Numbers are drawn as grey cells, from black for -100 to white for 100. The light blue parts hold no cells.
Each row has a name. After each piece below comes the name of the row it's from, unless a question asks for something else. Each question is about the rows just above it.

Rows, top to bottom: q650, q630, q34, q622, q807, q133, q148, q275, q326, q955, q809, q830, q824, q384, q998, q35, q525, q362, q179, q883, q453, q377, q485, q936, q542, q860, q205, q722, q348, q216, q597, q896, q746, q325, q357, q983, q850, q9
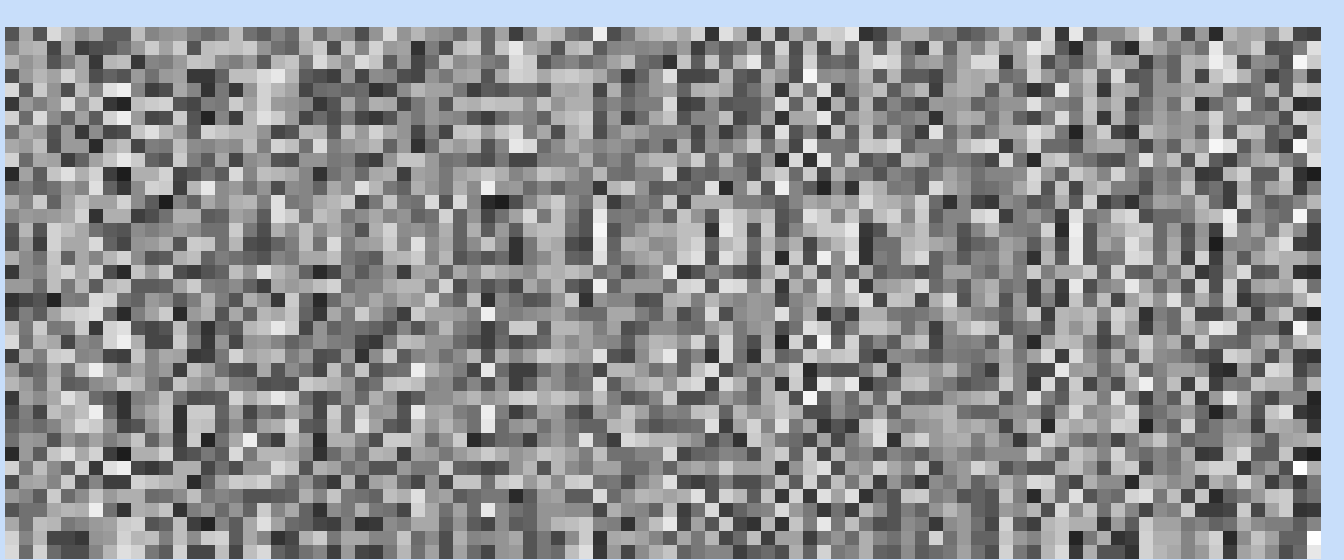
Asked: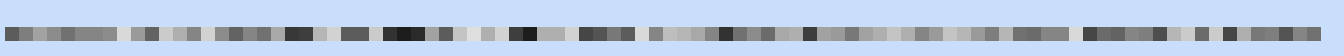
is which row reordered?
q809
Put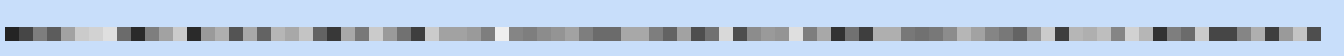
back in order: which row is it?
q453
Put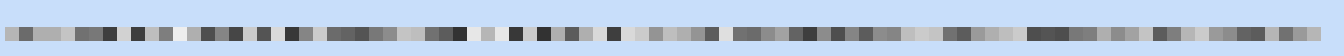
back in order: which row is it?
q860
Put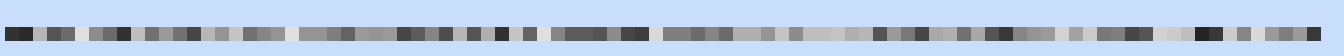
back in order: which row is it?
q133

